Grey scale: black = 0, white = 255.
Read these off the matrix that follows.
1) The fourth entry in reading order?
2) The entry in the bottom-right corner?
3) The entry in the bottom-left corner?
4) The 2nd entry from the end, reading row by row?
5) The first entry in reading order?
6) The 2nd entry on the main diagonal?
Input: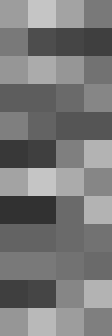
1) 121
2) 127
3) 150
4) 157
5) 157
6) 77

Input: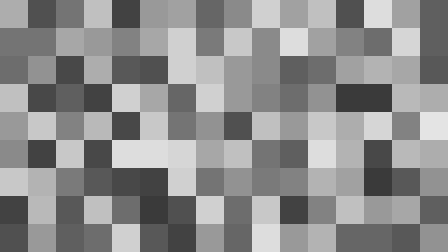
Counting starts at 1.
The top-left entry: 173
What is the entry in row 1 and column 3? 116
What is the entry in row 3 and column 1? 109
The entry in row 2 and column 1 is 116
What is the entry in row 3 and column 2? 146
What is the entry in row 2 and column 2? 116
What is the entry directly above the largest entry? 173
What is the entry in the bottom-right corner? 146
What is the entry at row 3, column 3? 72
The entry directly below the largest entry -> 173
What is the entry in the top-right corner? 95

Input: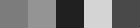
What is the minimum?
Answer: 32
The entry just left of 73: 212
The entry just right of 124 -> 148

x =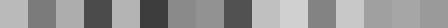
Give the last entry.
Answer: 154
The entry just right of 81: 192
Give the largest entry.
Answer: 208
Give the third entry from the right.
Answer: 160
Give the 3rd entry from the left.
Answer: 173

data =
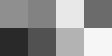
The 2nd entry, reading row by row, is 130
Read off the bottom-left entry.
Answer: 41
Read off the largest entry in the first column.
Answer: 143

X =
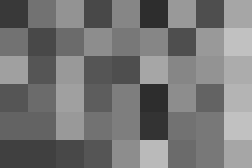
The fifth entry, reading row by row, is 134
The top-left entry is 57
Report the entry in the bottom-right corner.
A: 166
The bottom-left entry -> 64
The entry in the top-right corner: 166
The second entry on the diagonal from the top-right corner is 153
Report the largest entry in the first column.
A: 160
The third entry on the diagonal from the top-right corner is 134
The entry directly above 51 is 45
